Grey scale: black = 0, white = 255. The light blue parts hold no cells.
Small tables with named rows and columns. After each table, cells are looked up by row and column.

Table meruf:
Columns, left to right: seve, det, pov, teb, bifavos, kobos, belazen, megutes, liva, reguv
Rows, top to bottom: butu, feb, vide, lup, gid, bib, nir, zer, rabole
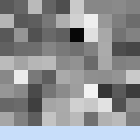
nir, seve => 150
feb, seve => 181
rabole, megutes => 177
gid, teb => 186
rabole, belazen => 112
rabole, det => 128
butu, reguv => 130
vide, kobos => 7
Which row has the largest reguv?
bib

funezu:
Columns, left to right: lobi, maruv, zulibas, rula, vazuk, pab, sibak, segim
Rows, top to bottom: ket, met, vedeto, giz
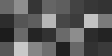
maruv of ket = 142
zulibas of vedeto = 36
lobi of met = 45
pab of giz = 104
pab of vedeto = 141
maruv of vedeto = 106
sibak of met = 194
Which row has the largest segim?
met

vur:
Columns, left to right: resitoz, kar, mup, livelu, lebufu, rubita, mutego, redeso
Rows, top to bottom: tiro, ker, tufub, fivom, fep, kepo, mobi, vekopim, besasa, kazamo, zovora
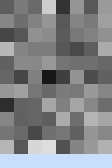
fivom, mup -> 124
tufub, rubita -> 120
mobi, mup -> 118
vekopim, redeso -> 109
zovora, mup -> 215
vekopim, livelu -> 166
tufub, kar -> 86
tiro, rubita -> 149
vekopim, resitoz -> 45
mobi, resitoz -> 151
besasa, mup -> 101
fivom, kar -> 132
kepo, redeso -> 97
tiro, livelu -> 205
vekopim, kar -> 98

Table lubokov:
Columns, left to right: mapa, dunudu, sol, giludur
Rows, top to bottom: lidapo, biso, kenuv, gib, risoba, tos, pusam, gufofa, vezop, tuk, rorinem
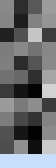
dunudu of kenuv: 82
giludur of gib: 136
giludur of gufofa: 59
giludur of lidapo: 156
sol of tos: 47
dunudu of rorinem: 143
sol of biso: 130
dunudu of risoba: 43
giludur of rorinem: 203
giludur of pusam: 210
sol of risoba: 84
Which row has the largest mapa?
gufofa

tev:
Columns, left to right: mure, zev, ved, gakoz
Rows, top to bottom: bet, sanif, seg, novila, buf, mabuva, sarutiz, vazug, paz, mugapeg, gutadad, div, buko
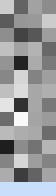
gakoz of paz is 155
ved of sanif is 153
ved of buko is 99
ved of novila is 179
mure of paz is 108
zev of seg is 67
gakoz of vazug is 120
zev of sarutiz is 220
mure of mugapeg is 186
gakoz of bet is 140
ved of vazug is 167
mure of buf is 148
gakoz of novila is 104
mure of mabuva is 135
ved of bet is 162
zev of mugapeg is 173
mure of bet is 204
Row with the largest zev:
paz

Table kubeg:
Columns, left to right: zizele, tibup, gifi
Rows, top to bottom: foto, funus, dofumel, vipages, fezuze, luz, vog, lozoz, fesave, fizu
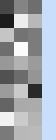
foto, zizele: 71
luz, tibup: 108
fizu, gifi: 186
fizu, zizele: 122
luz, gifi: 149
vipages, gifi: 124
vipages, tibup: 251
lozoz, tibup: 170
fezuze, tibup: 178
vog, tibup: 202
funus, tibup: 238
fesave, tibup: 202
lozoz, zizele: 100
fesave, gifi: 180
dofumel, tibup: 115
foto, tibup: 132
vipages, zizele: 110

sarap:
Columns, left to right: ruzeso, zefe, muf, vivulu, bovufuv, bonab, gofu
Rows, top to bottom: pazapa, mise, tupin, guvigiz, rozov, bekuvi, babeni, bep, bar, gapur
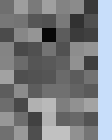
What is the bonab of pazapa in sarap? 139
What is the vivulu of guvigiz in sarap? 116
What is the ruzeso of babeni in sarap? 93
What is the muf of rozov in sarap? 85
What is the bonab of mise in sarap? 49
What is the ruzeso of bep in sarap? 109
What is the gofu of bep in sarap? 163
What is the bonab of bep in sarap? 145
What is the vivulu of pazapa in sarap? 160
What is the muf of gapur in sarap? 78
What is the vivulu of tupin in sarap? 7

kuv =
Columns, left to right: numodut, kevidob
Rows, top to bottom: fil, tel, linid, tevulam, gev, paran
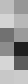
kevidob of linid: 154
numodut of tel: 212
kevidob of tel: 184
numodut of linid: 113
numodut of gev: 214
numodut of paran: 200
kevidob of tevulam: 31
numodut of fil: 190
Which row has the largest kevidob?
paran

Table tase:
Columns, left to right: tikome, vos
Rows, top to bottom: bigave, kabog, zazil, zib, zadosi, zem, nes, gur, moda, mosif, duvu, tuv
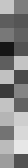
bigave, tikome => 198
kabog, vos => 85
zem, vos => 74
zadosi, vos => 196
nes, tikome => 58
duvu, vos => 231
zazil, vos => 97
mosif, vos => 216
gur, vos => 98
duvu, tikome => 187
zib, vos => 82
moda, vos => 206
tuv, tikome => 157
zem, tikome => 193
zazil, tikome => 120
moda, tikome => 181
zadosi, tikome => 94
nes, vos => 132

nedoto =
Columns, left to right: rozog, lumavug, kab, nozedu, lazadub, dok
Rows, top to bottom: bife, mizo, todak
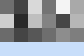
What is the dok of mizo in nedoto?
182
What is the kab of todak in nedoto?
87
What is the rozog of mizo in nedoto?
206
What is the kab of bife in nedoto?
217
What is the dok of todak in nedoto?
126
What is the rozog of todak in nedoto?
107
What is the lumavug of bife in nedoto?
67
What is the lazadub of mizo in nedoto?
70
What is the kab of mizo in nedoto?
191
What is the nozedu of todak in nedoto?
110
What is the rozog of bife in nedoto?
111
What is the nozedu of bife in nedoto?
116
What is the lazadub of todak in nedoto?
141
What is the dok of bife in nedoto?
169
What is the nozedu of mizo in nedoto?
131

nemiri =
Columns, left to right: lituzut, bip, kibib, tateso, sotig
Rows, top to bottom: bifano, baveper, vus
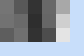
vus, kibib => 50
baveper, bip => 106
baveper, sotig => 207
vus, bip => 112
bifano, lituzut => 117
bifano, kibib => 51
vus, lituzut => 94
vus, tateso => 77
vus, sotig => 228
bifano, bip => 88
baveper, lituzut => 114
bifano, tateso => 104
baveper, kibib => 46
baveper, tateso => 102
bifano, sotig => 168

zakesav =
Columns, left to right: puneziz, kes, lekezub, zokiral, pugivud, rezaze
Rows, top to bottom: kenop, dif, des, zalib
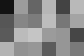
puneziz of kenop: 19
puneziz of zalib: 180
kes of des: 187
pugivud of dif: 119
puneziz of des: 90
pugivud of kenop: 67
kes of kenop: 156
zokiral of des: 155
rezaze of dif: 164
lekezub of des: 197

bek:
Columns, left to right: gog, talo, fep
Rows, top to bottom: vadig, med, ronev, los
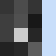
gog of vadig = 53
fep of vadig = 52
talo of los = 40
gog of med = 62
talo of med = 80
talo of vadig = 76
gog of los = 34
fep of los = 92
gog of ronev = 62

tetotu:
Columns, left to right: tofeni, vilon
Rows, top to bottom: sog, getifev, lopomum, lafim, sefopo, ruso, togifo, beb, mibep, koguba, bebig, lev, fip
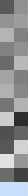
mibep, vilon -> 45
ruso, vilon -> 127
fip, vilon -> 65
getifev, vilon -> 157
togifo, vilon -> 135
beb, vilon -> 179
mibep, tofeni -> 205
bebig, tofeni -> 87

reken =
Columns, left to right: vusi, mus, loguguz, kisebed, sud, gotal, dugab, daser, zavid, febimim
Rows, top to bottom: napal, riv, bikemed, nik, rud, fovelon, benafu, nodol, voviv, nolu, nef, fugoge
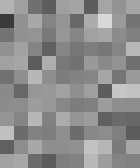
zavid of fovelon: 117
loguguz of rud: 92
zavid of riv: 154
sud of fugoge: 127
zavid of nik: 133
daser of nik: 119
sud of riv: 148
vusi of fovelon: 113
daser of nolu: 141
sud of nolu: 143
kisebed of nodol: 152
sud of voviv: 172
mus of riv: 145
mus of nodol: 141
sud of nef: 142
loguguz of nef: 168
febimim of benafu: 193
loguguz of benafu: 150
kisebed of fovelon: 142
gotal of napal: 164

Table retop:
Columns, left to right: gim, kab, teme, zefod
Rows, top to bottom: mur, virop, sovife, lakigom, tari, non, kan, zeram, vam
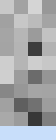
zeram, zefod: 157
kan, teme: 165
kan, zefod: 164
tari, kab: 181
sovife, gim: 165
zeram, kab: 95
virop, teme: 187
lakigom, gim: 164
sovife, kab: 182
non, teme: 107
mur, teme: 213
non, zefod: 149
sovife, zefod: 194
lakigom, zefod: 178
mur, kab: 162
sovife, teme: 155

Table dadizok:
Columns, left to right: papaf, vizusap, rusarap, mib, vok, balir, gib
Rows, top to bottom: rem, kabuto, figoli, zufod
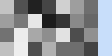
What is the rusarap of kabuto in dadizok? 231
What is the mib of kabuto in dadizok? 27
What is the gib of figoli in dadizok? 144
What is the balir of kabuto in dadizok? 137
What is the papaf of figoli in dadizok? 114
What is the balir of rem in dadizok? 158
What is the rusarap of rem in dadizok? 33
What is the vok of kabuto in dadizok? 52
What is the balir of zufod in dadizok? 110
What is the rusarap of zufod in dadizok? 78
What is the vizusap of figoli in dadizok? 236
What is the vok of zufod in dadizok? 109
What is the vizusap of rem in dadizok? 81
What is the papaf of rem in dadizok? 195

